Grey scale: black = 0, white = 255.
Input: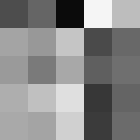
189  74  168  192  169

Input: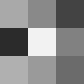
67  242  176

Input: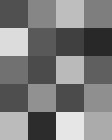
126  64  75  78

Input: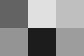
191  28

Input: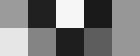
151  93

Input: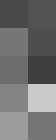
83  118
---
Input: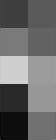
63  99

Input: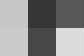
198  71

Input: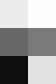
236  121

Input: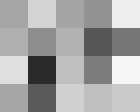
166  141  191  191

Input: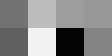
114  242

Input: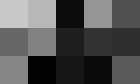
200  129  22
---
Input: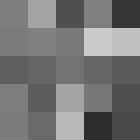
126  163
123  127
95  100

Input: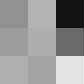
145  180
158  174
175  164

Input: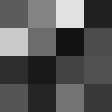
92  132
201  108
45  25

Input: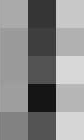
170  53
155  62
155  82

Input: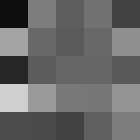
14  125
164  104
38  92

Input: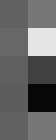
97  119
103  229
96  64

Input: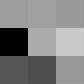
157  161
2  171
86  78

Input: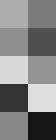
173  123
143  80
216  147
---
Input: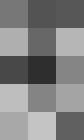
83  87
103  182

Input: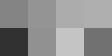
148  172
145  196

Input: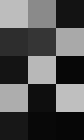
138  19
53  169

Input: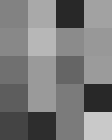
169  40
183  139

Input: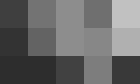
115  141
99  141

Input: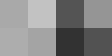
194  84
164  50

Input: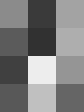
58  163
49  174
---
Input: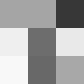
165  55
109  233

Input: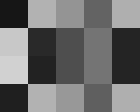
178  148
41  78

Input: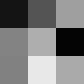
84  159
174  4

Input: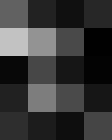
34  16
147  73

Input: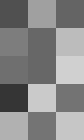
160  100
103  188

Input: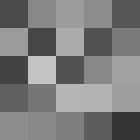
136  155
70  170
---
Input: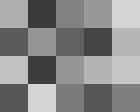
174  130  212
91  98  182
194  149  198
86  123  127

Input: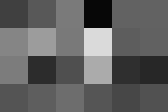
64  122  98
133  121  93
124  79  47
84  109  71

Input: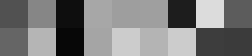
81  14  158  29  92
101  7  204  204  59

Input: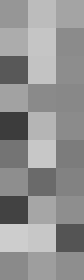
150  164
172  139
88  141
162  136
60  139
116  124
142  130
66  142
205  84
138  142

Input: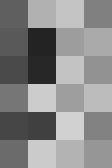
95  196
89  157
74  195
118  158
70  209
107  179

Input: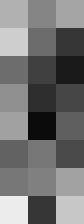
177  165
206  54
109  26
144  70
161  95
98  74
119  162
236  199

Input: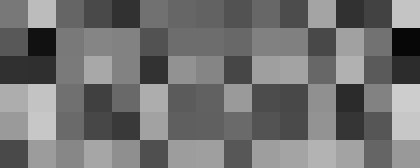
120  101  49  102  82  76  49  196
88  121  130  109  104  128  161  7
48  122  130  146  70  163  177  44
173  112  105  91  154  72  43  205
154  106  57  95  106  74  53  199
73  135  143  157  87  164  163  153
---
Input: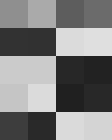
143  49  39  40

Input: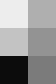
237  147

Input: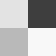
227  248

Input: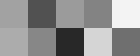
162  135

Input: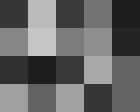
55  197  56  54

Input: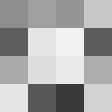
141  229  234  210

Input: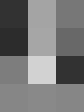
50  166  50

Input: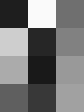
30  38  153
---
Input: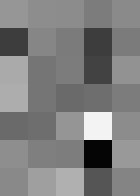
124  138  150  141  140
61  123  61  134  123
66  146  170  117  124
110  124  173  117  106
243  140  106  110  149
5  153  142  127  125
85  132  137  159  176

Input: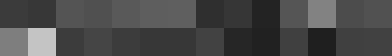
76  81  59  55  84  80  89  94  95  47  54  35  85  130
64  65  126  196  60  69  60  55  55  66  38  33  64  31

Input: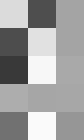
78  164  219
225  164  77
247  169  57
166  167  173
250  150  113

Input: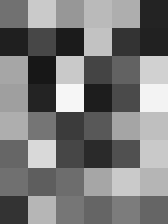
174  35  113  202  151  186
51  33  31  71  27  194
98  209  166  23  201  68
74  243  159  35  246  29
165  191  174  117  59  88
80  201  102  217  70  42
202  181  112  94  109  166
124  101  51  182  118  101

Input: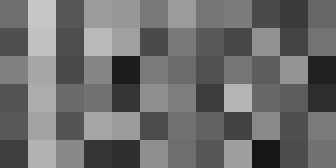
59  102  110  199  86  155  151  121  155  117  124  74
68  115  79  194  78  185  160  74  121  89  71  145
147  32  128  166  74  134  29  122  107  81  118  93
92  45  82  172  106  114  53  142  125  61  180  104
79  122  88  162  84  165  155  75  113  99  66  137
76  114  62  179  136  53  46  143  110  85  159  22

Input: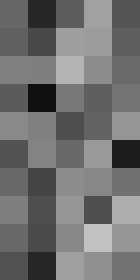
161  85  103  39  93
156  94  96  73  158
140  106  128  127  179
95  116  91  16  120
99  149  137  128  78
153  29  83  131  105
135  113  105  69  140
79  174  127  78  150
193  150  104  75  136
144  114  82  38  159
